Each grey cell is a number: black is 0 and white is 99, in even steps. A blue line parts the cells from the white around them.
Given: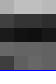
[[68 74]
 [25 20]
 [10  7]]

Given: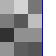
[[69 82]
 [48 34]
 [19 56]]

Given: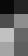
[[ 3 14]
 [30 55]
 [75 40]]

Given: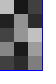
[[74  9]
 [13 57]
 [26 58]]

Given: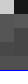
[[80  9]
 [33 34]
 [33 27]]

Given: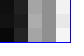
[[ 6 13]
 [ 7 11]
 [ 3 14]]

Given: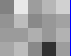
[[50 90]
 [57 73]
 [60 60]]

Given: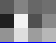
[[35 51]
 [12 94]
 [57 86]]

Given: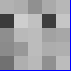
[[69 67]
 [23 80]
 [55 72]]
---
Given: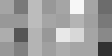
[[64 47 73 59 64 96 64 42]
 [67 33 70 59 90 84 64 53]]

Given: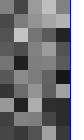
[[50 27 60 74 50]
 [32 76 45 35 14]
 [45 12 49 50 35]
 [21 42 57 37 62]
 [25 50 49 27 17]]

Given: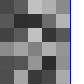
[[28 36 75 68 53]
 [26 35 75 21 34]
 [31 33 58 17 56]]

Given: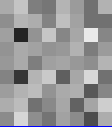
[[66 76 49 46 70 60 44 69]
 [62 14 57 77 52 65 91 52]
 [59 66 49 62 64 59 55 70]
 [61 69 73 57 66 68 34 52]
 [54 83 55 45 63 54 30 67]]

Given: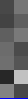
[[28 46]
 [37 47]
 [43 33]
 [51 28]]

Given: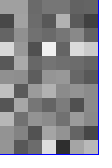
[[62 62 41 46 46 38 39]
 [39 56 44 41 46 53 38]
 [34 66 40 45 43 42 39]
 [74 35 60 69 54 57 54]
 [71 44 57 54 44 60 53]
 [58 34 42 86 18 64 72]]

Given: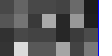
[[28 39 28 28 26 41 11]
 [19 28 26 26 15 23 29]]
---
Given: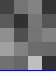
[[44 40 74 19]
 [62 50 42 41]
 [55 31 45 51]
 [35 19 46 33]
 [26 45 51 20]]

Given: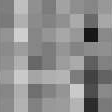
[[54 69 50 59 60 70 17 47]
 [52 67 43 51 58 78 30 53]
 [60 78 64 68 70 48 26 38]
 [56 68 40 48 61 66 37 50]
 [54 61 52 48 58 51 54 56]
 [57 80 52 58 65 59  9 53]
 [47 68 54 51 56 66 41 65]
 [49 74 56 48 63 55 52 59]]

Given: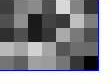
[[45 37 62 60 46 21  2]
 [72 64 81 64 33 42 41]
 [18 31 11 21 66 47 30]
 [31 55 10 26 22 74 49]
 [24 49 54 31 84 51 20]]

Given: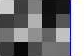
[[22  3 29 45 44]
 [44 71 56 38 75]
 [23 28 69  7 33]
 [79 24 49  6  9]]

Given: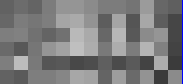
[[38 35 49 49 52 65 63 39 61 41 57 23 54]
 [49 73 47 33 34 28 30 37 29 35 26 67 23]
 [41 34 46 58 63 74 67 47 67 48 70 50 26]
 [49 50 44 39 44 72 66 40 71 34 54 58 27]
 [40 48 46 49 64 66 57 36 64 33 65 36 27]
 [38 42 39 48 58 58 54 48 48 45 60 40 37]]

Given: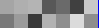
[[47 60 22 69 55 85 55]
 [64 68 70 34 41 25 78]]

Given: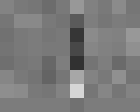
[[48 48 48 48 48 44 48 48 48 48]
 [55 54 47 46 51 83 46 52 46 51]
 [52 47 45 39 46 65 51 47 56 45]
 [43 46 47 40 49 19 45 49 41 47]
 [45 47 48 47 47 28 52 50 49 56]
 [44 47 48 46 47 21 54 51 50 59]
 [46 53 53 47 45 35 49 46 48 47]
 [51 47 46 42 47 59 50 47 54 46]]
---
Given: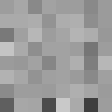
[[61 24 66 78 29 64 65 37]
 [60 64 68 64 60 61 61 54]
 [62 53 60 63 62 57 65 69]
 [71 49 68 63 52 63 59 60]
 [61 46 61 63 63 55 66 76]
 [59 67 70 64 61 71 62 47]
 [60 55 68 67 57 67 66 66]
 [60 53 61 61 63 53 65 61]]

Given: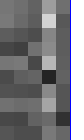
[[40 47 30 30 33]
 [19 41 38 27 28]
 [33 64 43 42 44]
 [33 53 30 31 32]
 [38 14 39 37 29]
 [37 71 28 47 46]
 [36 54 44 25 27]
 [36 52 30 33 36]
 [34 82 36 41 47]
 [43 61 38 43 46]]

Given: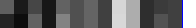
[[25 32 18 67 84 25 39 31 51  9 38  5 14]
 [25 23 18 67 83 25 39 31 38  9 27 10 37]]

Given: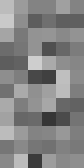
[[55 53 61 23 73 53]
 [47 50 44 46 53 46]
 [49 59 52 51 60 73]
 [45 29 21 41 40 63]
 [38 40 65 57 49 66]
 [49 73 62 56 66 44]
 [54 74 25 28 49 55]
 [52 55 66 80 38 36]
 [48 40 31 57 46 42]
 [57 53 58 57 47 64]
 [37 37 43 36 55 78]
 [51 62 51 51 60 73]]

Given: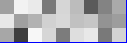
[[82 47 90 86 48 83 96 24 65]
 [61 57 77 75 84 81 69 62 90]
 [66 51 35 73 83 47 91 94 62]]

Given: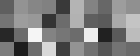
[[41 45 33 44 57 24 84 42 11 48]
 [73 35 13 92 42 46 51 95 42 15]
 [76 66 35 37 69 42 20 59 61 45]
 [56 61 40 51 70 22 50 52 57 37]]

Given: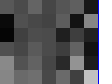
[[75 25 41 28 43 41 52]
 [11 57 16 27 38 32 53]
 [ 7 38 24 29 35 27 31]
 [13 24 12 29 30 25  2]
 [52  7 36 26 28 31  4]
 [ 9 37 33 27 39 29 34]]

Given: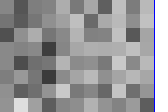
[[36 60 51 57 69 55 52 36 62 86 57]
 [58 43 76 40 52 47 78 57 43 37 56]
 [65 71 64 56 72 64 54 23 46 59 49]
 [72 53 78 47 56 54 70 46 43 30 53]
 [65 74 68 67 68 65 52 24 53 51 53]
 [64 34 75 51 50 70 53 46 67 56 31]
 [75 55 72 66 41 74 62 56 46 35 45]
 [72 48 74 37 65 47 67 51 49 33 52]]

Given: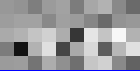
[[38 53 81 77 43 56 67 45 61 60]
 [87 71 36 84 66 27 87 69  7 48]
 [69 96 76 89 21 67 81 76 69 66]
 [59 57 41 52 60 62 53 63 63 61]
 [41 53 69 65 48 63 60 49 57 59]]
